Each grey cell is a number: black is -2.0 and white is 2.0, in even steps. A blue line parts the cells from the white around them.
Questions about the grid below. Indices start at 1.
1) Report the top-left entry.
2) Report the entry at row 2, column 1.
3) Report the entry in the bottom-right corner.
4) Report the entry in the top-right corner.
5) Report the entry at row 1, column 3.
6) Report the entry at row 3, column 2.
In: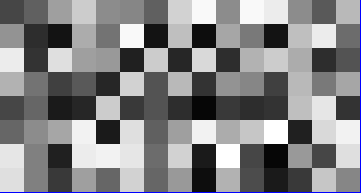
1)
-0.9
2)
0.3
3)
0.1
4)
0.9
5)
0.5
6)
-1.2

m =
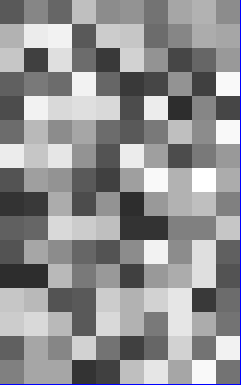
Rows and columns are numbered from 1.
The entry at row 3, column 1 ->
1.1
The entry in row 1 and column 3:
-0.4
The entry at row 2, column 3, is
1.8
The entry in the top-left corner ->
-0.6
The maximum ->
2.0
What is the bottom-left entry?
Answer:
0.0
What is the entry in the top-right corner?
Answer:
0.2
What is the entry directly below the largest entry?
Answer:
1.0
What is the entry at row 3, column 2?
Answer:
-1.0
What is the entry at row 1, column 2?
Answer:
0.1
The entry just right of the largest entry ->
0.7
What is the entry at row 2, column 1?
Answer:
0.8
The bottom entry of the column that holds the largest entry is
1.9
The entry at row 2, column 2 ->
1.7
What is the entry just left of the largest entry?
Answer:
0.8
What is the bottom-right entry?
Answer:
-0.2

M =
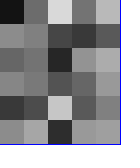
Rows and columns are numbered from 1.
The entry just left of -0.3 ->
-1.7
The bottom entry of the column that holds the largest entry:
-1.3
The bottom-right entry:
0.5
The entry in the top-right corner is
0.9
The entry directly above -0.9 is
1.4
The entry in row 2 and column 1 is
0.2
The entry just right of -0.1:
-0.7
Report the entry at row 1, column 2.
-0.3
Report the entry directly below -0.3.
0.0
